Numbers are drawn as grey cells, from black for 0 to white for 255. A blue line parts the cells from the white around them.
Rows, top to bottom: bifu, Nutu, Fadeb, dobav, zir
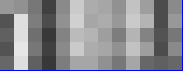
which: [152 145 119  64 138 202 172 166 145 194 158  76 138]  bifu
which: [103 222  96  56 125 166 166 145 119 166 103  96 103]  zir
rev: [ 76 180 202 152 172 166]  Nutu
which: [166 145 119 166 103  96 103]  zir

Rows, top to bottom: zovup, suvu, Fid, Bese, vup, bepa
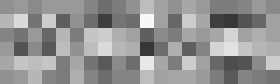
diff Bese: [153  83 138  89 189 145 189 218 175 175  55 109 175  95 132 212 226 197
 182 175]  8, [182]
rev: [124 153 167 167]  bepa
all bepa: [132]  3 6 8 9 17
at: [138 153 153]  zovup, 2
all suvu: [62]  7 15

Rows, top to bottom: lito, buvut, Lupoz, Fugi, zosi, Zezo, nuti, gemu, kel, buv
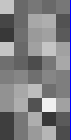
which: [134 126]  Zezo
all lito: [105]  1 3
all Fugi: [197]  0 3
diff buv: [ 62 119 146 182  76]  2, [154]

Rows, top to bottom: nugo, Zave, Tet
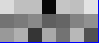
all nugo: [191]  1 2 5
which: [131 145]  Zave
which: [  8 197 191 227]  nugo

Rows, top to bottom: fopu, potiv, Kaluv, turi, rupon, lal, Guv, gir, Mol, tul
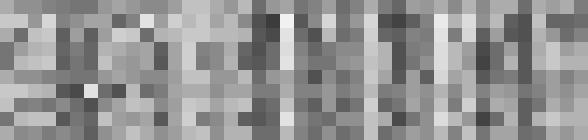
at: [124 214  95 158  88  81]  Kaluv, 32
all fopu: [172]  0 15 26 31 35 36 38 40
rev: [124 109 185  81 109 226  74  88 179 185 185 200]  Kaluv
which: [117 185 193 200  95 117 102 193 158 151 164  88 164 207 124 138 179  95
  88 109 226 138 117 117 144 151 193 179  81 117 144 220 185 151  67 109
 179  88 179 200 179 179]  rupon
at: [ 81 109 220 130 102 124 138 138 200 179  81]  turi, 18

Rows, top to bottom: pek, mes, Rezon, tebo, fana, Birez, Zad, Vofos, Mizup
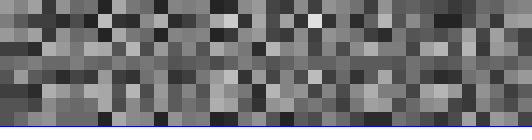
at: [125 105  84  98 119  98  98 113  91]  fana, 17
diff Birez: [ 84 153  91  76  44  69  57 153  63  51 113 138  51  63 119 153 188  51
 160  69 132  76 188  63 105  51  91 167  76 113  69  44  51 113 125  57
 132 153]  18, [153]
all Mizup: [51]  31
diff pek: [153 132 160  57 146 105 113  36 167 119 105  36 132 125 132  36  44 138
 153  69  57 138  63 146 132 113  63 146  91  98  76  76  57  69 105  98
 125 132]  30, [84]
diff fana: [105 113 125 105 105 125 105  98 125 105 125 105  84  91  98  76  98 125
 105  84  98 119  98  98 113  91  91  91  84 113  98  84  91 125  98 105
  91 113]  10, [119]
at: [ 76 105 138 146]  Vofos, 28

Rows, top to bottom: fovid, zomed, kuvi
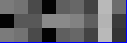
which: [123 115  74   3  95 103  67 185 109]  fovid
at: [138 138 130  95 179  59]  zomed, 3

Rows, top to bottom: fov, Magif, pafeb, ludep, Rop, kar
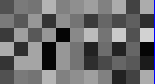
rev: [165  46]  ludep
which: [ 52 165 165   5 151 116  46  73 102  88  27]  Rop
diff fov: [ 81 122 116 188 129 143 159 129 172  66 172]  3, [180]

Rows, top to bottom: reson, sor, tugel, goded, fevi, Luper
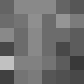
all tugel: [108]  1 3 4
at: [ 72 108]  goded, 0
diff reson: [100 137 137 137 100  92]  5, [86]
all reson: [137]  1 2 3
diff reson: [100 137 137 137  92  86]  4, [100]
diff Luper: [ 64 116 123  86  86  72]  4, [80]
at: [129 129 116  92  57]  fevi, 1

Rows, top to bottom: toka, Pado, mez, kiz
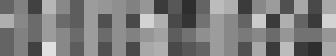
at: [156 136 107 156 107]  mez, 3
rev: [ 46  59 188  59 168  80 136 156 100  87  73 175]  kiz

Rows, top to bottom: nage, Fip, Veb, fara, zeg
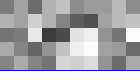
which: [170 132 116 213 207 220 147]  zeg
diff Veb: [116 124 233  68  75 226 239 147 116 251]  3, [60]
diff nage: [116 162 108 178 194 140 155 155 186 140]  0, [124]

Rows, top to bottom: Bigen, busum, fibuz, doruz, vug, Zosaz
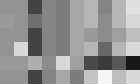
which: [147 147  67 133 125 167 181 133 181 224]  Bigen
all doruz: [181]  6 8
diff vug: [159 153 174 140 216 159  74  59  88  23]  0, [153]
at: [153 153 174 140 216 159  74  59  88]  vug, 0

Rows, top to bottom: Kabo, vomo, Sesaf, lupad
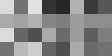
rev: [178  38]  Kabo
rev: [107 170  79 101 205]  lupad
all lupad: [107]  6

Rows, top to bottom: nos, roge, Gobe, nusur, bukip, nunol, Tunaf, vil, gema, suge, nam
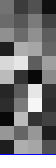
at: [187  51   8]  nunol, 0
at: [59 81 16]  nos, 1
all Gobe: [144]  0 2
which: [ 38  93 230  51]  Tunaf
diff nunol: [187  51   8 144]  3, [138]

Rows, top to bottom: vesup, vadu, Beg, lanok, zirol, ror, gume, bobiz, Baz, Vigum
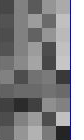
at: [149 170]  vesup, 3
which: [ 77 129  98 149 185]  Beg
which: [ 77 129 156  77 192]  Baz
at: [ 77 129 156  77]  Baz, 0
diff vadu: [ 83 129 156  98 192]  3, [106]
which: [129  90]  vesup
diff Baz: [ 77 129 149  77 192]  2, [156]

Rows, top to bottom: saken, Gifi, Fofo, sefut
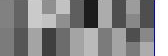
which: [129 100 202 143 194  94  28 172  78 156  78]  saken
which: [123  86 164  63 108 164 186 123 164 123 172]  sefut
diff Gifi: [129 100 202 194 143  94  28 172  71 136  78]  8, [78]
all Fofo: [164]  2 5 8
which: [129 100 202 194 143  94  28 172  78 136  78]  Gifi
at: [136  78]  Gifi, 9

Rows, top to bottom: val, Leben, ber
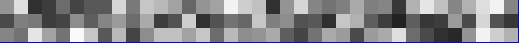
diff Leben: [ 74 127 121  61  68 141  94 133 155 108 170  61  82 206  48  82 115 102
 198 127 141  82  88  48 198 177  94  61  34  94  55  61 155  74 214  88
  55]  35, [82]
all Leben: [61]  3 11 27 31
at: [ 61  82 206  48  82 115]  Leben, 11
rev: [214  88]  val
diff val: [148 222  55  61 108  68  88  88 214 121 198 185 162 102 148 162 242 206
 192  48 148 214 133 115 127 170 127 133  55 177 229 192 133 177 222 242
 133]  2, [48]

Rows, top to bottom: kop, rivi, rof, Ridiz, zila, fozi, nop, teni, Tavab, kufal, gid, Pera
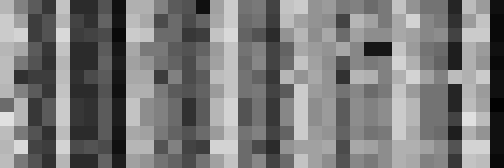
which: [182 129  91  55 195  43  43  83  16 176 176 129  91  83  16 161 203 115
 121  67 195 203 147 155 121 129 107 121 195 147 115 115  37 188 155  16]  kop
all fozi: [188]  0 4 15 32
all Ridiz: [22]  8 26 27
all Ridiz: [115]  17 30

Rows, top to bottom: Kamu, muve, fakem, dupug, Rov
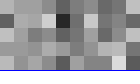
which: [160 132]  Rov
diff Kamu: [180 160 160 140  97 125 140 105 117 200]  9, [192]
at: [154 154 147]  dupug, 0
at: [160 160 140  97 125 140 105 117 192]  Kamu, 1

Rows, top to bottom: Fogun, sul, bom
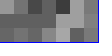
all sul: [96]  0 1 2 3
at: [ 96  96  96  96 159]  sul, 0
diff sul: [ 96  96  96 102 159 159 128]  3, [96]
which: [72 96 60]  Fogun
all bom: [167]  4

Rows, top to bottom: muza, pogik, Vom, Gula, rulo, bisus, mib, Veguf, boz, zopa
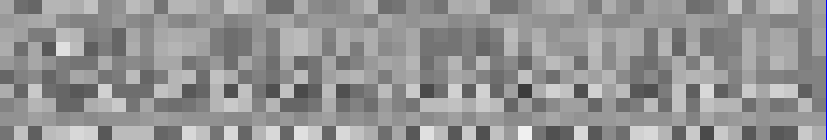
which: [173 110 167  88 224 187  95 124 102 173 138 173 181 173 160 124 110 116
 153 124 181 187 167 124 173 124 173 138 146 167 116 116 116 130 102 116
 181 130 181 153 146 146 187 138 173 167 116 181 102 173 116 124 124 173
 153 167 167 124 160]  Gula
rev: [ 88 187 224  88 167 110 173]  zopa
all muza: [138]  7 22 24 37 51 57
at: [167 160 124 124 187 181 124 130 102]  Vom, 0
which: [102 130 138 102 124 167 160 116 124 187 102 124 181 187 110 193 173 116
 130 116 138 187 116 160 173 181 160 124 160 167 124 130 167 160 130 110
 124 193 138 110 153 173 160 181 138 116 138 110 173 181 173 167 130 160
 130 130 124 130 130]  bisus

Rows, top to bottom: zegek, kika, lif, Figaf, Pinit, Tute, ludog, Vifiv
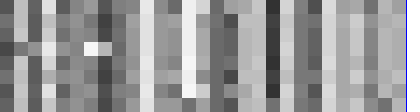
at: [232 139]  zegek, 10
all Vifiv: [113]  8 13 19 27
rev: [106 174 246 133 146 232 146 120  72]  Pinit

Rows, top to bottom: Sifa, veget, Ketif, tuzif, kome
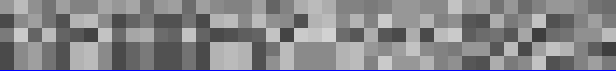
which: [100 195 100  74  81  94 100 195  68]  Ketif
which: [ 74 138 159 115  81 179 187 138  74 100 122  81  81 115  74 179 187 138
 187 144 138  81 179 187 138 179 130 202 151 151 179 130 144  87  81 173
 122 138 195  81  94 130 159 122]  veget
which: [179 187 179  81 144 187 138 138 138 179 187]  kome
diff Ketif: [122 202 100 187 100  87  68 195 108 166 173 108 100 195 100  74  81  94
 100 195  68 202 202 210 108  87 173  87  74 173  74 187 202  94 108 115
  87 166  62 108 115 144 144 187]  22, [195]
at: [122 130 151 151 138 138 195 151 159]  Sifa, 26
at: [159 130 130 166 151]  Sifa, 4

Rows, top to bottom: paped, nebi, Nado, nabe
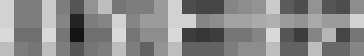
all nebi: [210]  0 8 12 13 25
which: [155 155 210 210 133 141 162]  nebi
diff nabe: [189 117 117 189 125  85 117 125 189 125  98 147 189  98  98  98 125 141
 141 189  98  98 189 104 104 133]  1, [125]
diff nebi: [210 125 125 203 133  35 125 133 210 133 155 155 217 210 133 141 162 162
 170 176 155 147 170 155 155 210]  12, [210]
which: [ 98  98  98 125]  nabe
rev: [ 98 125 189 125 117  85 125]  nabe
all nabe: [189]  0 3 8 12 19 22

